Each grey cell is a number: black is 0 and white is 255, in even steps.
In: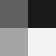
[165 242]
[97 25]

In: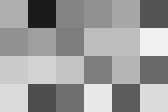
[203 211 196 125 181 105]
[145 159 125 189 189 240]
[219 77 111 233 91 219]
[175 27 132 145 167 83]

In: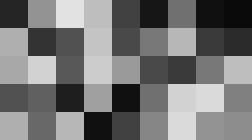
[168 210 88 204 154 73 58 120 190]
[37 147 226 190 65 22 112 16 10]
[175 104 183 16 65 134 218 147 141]
[81 96 30 160 16 112 210 218 128]
[175 51 81 196 73 120 183 58 43]

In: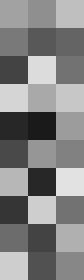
[67 220 114]
[53 206 114]
[213 169 199]
[73 150 129]
[162 143 191]
[121 88 100]
[206 81 135]
[108 67 176]
[183 39 226]
[39 26 156]

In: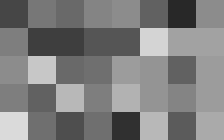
[140 199 105 111 156 148 97 156]
[70 119 105 132 140 97 40 140]
[218 111 78 111 48 184 91 170]
[126 97 184 126 178 148 132 156]
[126 62 62 85 85 212 162 162]

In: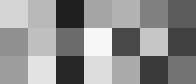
[158 227 38 220 171 58 115]
[144 192 107 247 72 198 64]
[212 185 31 165 179 128 92]

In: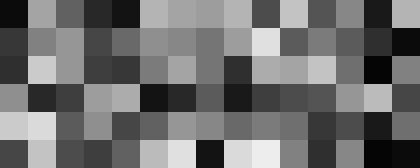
[203 218 91 143 70 97 150 135 105 123 111 55 76 25 111]
[47 203 150 62 55 123 164 117 47 172 164 195 111 5 129]
[70 195 76 62 97 187 224 19 218 237 129 47 135 5 11]
[11 164 97 40 19 180 164 157 180 76 195 84 135 25 180]
[55 129 150 70 105 143 135 117 157 224 91 123 91 47 11]
[143 40 62 157 172 19 40 91 25 62 76 84 150 187 70]

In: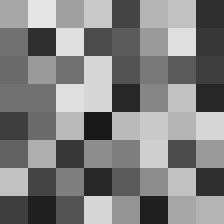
[167 229 160 201 68 180 193 47]
[98 174 55 141 127 207 75 154]
[106 154 113 215 83 120 91 62]
[113 113 223 215 39 134 193 39]
[62 106 186 24 186 201 180 215]
[193 68 127 39 91 141 193 47]
[113 47 223 75 91 154 223 55]
[62 31 83 215 148 31 167 180]

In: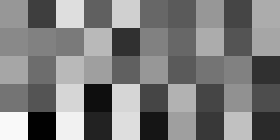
[137 129 122 185 48 129 103 172 84 166]
[166 109 185 159 96 151 90 116 129 48]
[116 84 214 14 214 69 178 69 145 77]
[151 62 222 96 208 103 90 151 69 172]
[249 1 241 34 222 21 159 56 193 42]
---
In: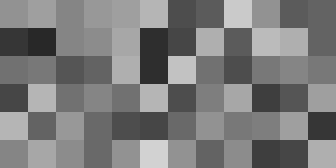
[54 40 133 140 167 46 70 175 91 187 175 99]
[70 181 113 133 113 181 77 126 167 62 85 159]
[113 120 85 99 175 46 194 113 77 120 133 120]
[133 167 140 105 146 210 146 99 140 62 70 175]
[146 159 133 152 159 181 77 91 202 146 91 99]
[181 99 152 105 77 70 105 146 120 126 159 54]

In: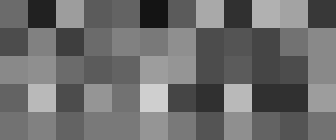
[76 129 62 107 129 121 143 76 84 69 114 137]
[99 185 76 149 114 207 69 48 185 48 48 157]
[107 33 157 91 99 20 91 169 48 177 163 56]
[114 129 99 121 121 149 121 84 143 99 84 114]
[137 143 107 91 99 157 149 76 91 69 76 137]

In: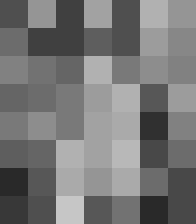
[41 87 170 149 170 108 72]
[56 79 198 87 114 41 72]
[79 149 64 162 79 177 149]
[94 101 177 162 184 72 108]
[101 108 121 156 177 87 156]
[108 64 64 94 79 156 135]
[121 141 121 162 170 48 129]
[129 114 101 177 121 141 129]

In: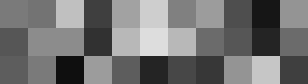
[86 140 140 49 184 221 184 107 86 36 107]
[93 122 15 156 93 36 71 55 148 198 63]
[122 115 192 63 162 206 128 156 78 22 148]

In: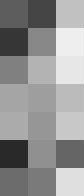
[41 144 101]
[54 136 238]
[93 69 193]
[108 122 223]
[128 179 231]
[165 158 187]
[171 150 200]

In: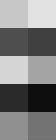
[42 14]
[78 64]
[144 115]
[199 226]
[213 164]
